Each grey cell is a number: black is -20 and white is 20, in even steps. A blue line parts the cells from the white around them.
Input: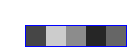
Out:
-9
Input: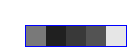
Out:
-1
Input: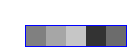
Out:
0
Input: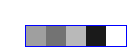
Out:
5
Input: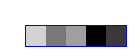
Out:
13
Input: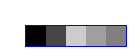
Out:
-20
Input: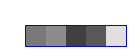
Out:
-1
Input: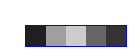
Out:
-15
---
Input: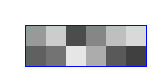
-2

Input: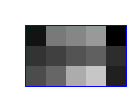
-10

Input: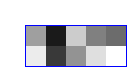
-11

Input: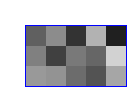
-10

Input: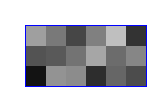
-6

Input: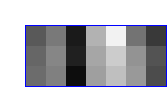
1
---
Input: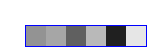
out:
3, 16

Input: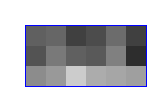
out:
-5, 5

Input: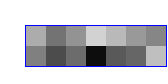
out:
7, 10

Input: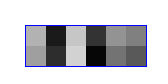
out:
8, -6

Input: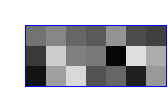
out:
-2, 4

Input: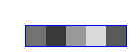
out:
-2, -6

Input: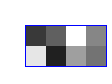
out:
-11, -2

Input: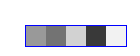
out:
4, 18

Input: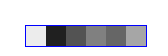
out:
17, 6

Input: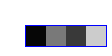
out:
-19, 12
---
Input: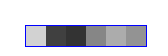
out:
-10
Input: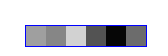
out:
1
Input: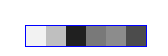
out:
10
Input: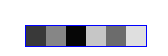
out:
1
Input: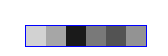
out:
6
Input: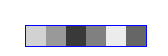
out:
4
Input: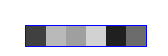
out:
9
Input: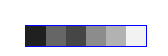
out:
-4
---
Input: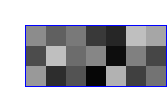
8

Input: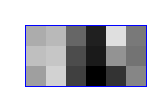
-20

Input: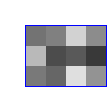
-4

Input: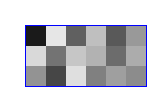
0

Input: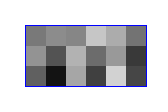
-10

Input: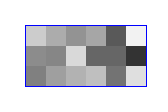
10

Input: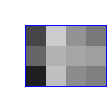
10

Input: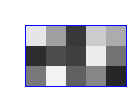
-5

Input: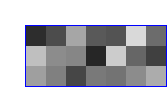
-2

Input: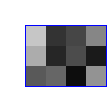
-4
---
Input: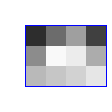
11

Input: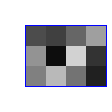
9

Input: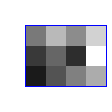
-7

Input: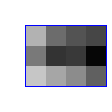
6

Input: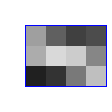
-12

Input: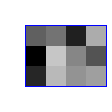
9
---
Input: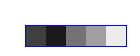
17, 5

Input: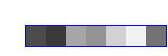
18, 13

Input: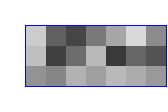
14, 12

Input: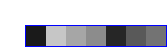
11, 6

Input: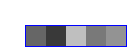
10, 3

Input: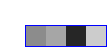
12, 6

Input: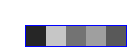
11, 5

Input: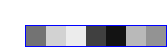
17, 13

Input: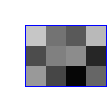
11, 9
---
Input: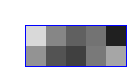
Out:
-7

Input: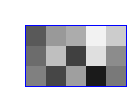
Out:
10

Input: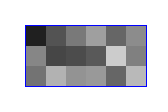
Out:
-9

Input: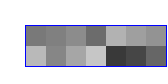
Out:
1

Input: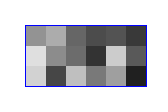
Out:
2

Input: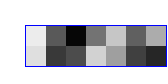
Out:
-11

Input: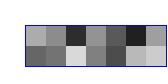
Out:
-2
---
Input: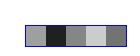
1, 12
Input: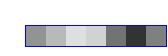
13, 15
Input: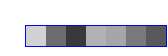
8, 13
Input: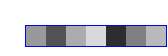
14, 14
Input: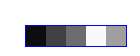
-3, 19
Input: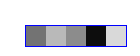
2, 14
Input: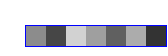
5, 13
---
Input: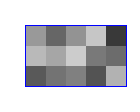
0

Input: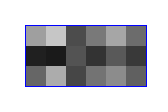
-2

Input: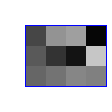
-2

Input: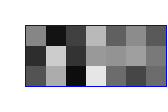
-3

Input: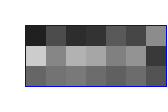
-5

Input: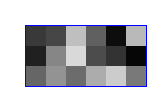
7

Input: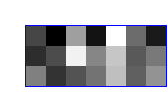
10
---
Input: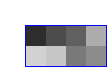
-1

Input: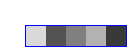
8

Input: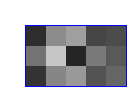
-7

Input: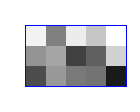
-2

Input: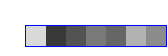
8

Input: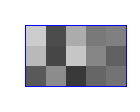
-4
